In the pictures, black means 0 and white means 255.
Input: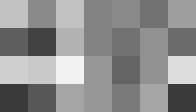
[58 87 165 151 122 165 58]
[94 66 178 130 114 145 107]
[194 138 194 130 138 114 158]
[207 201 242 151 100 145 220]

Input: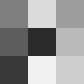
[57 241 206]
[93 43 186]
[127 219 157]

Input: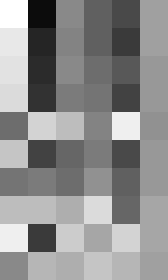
[109 211 189 131 239 145]
[116 123 109 145 96 152]
[137 182 174 197 182 160]
[189 189 174 219 102 166]
[197 66 102 123 73 152]
[219 50 123 116 66 152]
[226 43 137 109 88 152]
[232 37 131 96 58 160]
[239 58 204 166 211 166]
[255 12 137 96 73 160]

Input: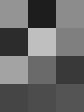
[44 191 127]
[69 76 84]
[148 29 140]
[163 106 57]

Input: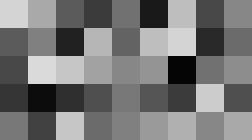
[53 12 47 79 120 85 59 204 79]
[72 218 198 162 135 148 5 113 141]
[91 128 33 182 99 190 212 41 107]
[120 65 198 107 128 154 176 135 169]
[212 169 91 59 113 25 190 72 135]

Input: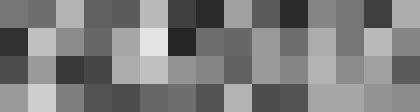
[49 192 139 103 166 227 37 110 103 154 110 172 118 186 133]
[77 154 57 69 172 192 147 133 97 154 133 179 139 160 91]
[118 110 179 97 91 186 63 43 160 91 43 133 118 63 172]
[154 206 126 83 77 103 110 83 179 77 83 166 166 147 139]
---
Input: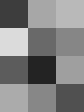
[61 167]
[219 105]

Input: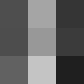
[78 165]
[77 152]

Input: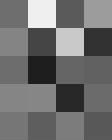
[110 239]
[132 69]

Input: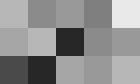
[183 139]
[166 183]

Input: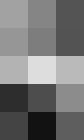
[162 133]
[150 125]

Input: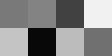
[121 131]
[196 8]
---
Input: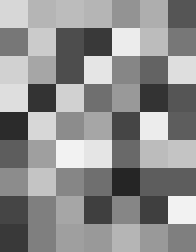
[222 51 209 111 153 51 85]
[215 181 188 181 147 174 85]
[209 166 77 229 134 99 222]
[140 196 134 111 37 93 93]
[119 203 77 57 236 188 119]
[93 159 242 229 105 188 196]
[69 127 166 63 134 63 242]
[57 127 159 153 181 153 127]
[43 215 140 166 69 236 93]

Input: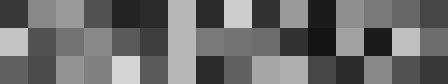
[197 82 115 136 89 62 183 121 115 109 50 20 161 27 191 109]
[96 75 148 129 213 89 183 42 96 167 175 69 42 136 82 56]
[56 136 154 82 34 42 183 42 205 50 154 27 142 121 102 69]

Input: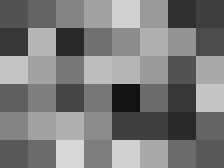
[196 162 119 190 182 154 82 169]
[132 162 175 140 63 63 41 100]
[94 126 69 119 19 107 55 196]
[88 107 215 126 209 169 107 88]
[82 100 132 162 209 154 48 63]
[55 182 41 113 140 175 148 76]

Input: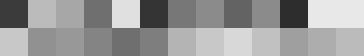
[200 145 152 132 111 126 180 200 216 193 159 173 187]
[59 187 167 111 224 52 119 139 99 139 45 232 232]

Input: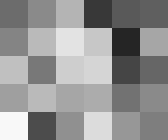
[248 76 144 220 151 126]
[192 120 206 213 69 102]
[159 186 166 172 114 138]
[132 186 227 199 37 166]
[108 138 180 56 89 95]

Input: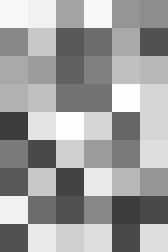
[247 241 163 247 149 141]
[241 108 81 135 60 73]
[177 192 115 115 253 214]
[169 156 96 128 192 184]
[135 200 88 108 169 81]
[122 73 208 156 122 222]
[88 200 67 234 184 149]
[81 234 208 222 73 222]
[60 228 253 214 102 214]

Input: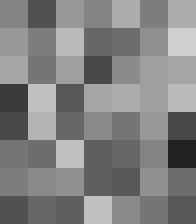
[165 117 159 73 138 159 165]
[152 125 186 103 109 144 207]
[132 81 152 132 172 125 172]
[125 138 144 95 88 144 109]
[117 109 192 95 103 132 34]
[81 103 95 192 138 117 88]
[73 180 103 138 117 152 73]
[59 192 88 165 172 159 186]

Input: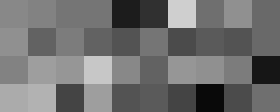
[171 178 68 158 83 90 68 9 75 111]
[144 98 124 98 83 117 75 90 83 105]
[136 130 117 117 28 48 207 111 144 105]
[130 158 150 199 136 98 150 144 124 22]
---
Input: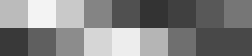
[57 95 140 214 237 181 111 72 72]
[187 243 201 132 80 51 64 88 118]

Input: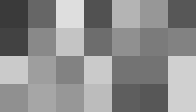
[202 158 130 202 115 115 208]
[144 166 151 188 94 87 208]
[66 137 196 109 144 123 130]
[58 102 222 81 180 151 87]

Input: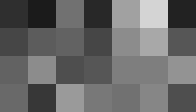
[98 140 78 86 126 126 147]
[70 92 98 70 140 168 86]
[47 27 113 40 161 212 34]
[105 55 154 120 113 134 78]

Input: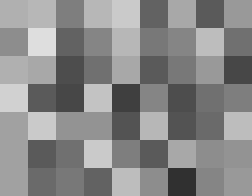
[209 90 71 195 63 133 77 112 126]
[176 168 77 112 168 90 120 153 71]
[141 222 98 133 183 120 133 189 112]
[161 90 112 202 126 90 168 141 147]
[161 106 120 98 189 141 48 133 153]
[176 183 126 183 202 98 168 90 153]
[161 202 147 147 83 183 83 106 189]

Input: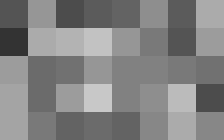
[84 150 76 91 99 142 91 171]
[164 121 99 107 99 135 171 135]
[156 107 113 150 129 129 121 113]
[164 107 156 200 129 142 187 76]
[51 171 179 194 150 121 84 156]

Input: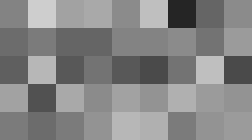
[95 183 88 115 88 74 115 191 74]
[108 123 101 101 131 131 139 115 155]
[123 108 123 147 183 176 123 147 155]
[131 206 162 169 139 191 37 101 139]
[162 81 169 139 162 147 176 155 147]
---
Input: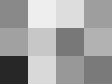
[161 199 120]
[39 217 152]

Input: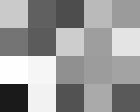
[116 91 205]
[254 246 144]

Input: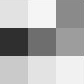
[47 110 157]
[202 227 241]

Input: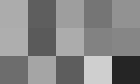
[174 90 172]
[109 165 93]

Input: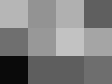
[111 152 194]
[10 94 94]

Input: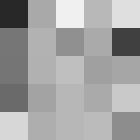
[118 178 144]
[117 177 191]
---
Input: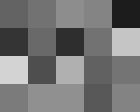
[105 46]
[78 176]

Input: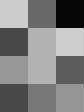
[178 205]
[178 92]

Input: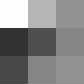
[78 133]
[133 146]

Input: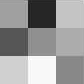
[144 172]
[248 136]

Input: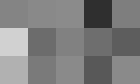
[108 129]
[122 138]

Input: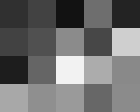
[80 139]
[101 242]
